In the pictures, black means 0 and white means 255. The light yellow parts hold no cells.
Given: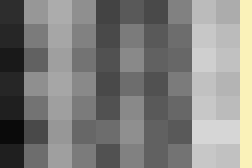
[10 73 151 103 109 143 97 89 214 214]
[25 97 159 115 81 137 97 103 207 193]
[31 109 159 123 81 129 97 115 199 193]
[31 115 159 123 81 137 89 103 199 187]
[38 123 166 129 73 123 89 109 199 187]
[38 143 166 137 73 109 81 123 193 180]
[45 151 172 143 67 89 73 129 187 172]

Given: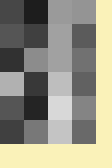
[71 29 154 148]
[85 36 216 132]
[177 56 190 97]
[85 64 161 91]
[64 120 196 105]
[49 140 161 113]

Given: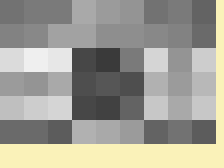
[106 106 92 177 169 155 99 114 92]
[114 122 122 169 155 148 114 122 99]
[130 136 162 162 142 142 136 130 106]
[155 148 169 78 86 78 177 155 184]
[191 205 213 71 65 99 199 169 199]
[219 239 231 71 58 122 213 148 205]

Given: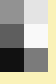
[17 123]
[146 228]
[94 249]

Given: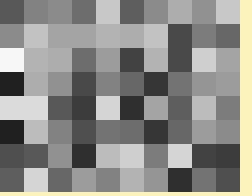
[80 88 144 47 188 207 123 213 66 60]
[88 130 138 109 201 94 138 172 144 201]
[32 172 144 72 130 102 54 116 150 156]
[248 180 172 109 156 66 180 72 207 164]
[32 188 130 80 116 109 54 102 156 138]
[138 194 164 164 180 172 194 72 123 102]
[94 213 102 156 130 180 150 47 116 80]
[219 219 88 60 213 47 164 94 188 123]

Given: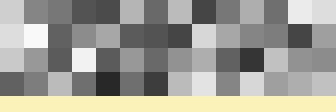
[97 125 187 111 40 111 61 187 227 133 215 159 174 193]
[207 133 119 83 75 181 105 187 69 119 174 111 235 221]
[201 152 91 242 91 152 105 146 174 97 53 193 146 140]
[221 249 97 140 167 91 83 69 215 167 133 125 69 159]

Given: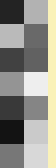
[65 97]
[186 105]
[57 133]
[35 178]
[19 202]
[119 216]
[148 238]
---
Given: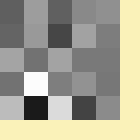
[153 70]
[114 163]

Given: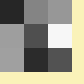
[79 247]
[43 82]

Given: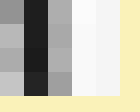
[30 169]
[27 175]

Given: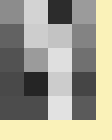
[205 195]
[155 223]

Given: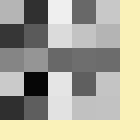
[90 219]
[149 104]

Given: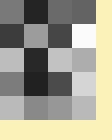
[156 70]
[40 194]

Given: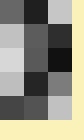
[92 46]
[89 17]
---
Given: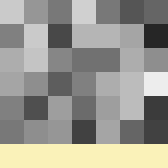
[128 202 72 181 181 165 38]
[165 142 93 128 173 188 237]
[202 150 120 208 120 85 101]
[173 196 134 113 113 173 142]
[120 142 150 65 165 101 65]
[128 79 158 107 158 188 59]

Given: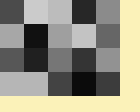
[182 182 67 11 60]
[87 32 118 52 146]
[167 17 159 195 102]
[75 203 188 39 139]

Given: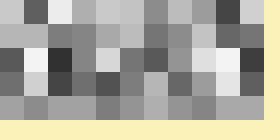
[89 243 49 133 215 117 89 148 223 243 62]
[111 208 69 111 82 125 182 103 156 229 95]
[182 182 125 133 169 188 117 140 195 103 117]
[162 140 162 162 125 148 175 148 133 169 169]
[201 95 236 175 201 195 140 188 156 69 208]

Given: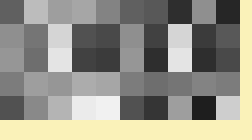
[124 158 150 172 166 124 110 117 131 124]
[96 188 158 166 131 96 88 46 143 38]
[81 137 180 235 241 81 53 158 30 206]
[143 117 213 81 73 143 65 213 59 88]
[150 110 228 65 59 150 46 228 46 73]

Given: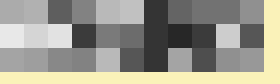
[171 177 94 130 185 193 52 100 114 114 144]
[164 158 136 130 185 86 52 164 78 144 152]
[232 213 226 59 122 108 52 39 59 205 86]

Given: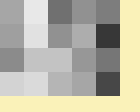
[166 232 112 145 125]
[159 225 145 173 55]
[211 218 181 166 71]
[139 195 195 151 118]

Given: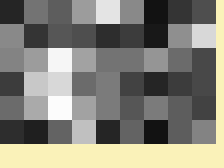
[137 52 86 78 45 60 24 143 216]
[37 115 93 156 228 137 18 52 78]
[45 31 99 192 37 99 18 93 131]
[60 200 216 107 123 66 37 60 72]
[131 156 246 162 115 115 149 107 72]
[107 170 252 162 123 86 123 93 66]

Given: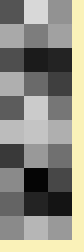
[100 35 20]
[78 27 35]
[175 106 63]
[138 5 71]
[57 153 112]
[92 203 118]
[84 216 146]
[138 182 153]
[169 125 161]
[188 196 175]

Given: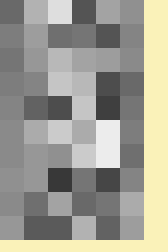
[144 151 56 117 70 132]
[132 98 77 197 63 117]
[151 90 90 178 98 157]
[125 157 111 117 84 132]
[138 151 144 203 236 111]
[138 111 163 105 117 171]
[117 151 184 163 157 138]
[125 132 197 184 77 105]
[138 171 203 171 236 125]
[105 178 222 84 163 144]
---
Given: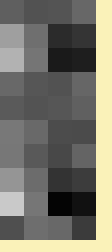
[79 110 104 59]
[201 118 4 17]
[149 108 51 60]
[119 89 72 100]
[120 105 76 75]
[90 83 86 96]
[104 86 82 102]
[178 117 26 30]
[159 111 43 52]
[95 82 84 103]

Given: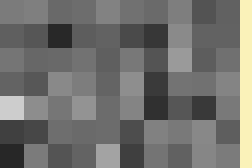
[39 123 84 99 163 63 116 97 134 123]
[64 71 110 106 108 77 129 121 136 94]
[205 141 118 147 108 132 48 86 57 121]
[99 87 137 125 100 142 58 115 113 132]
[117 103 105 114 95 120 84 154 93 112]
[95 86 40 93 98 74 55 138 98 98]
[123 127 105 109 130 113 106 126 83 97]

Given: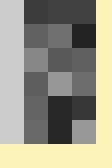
[204 106 39 152]
[204 100 40 55]
[204 94 151 108]
[204 135 89 95]
[204 97 111 36]
[204 59 64 64]

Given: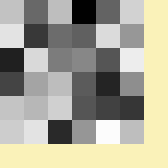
[205 227 41 150 252 190]
[196 183 208 85 65 54]
[68 164 189 91 36 142]
[32 217 124 135 85 237]
[227 56 108 96 219 151]
[194 104 190 1 99 210]

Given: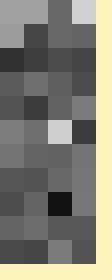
[72 70 121 83]
[100 109 88 87]
[76 100 17 119]
[86 83 103 118]
[116 101 98 115]
[124 111 206 59]
[84 60 99 122]
[91 110 94 75]
[50 62 75 68]
[155 71 102 101]
[161 161 103 209]

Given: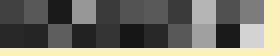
[39 36 94 34 52 22 40 87 160 26 210]
[65 88 26 151 57 83 89 57 181 80 123]
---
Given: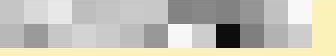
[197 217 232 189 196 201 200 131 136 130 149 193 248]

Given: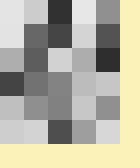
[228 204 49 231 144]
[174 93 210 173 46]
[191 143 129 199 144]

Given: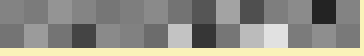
[131 123 148 132 118 126 138 115 85 163 79 126 139 35 131]

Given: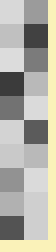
[216 155]
[220 123]
[114 218]
[201 185]
[177 207]

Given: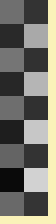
[111 51]
[117 49]
[110 48]
[100 51]
[105 52]

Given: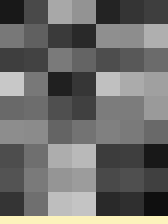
[23 73 169 147 34 52 63]
[63 67 121 101 78 87 107]
[105 108 80 65 123 124 154]
[76 110 172 186 60 62 23]
[51 110 189 195 40 48 16]
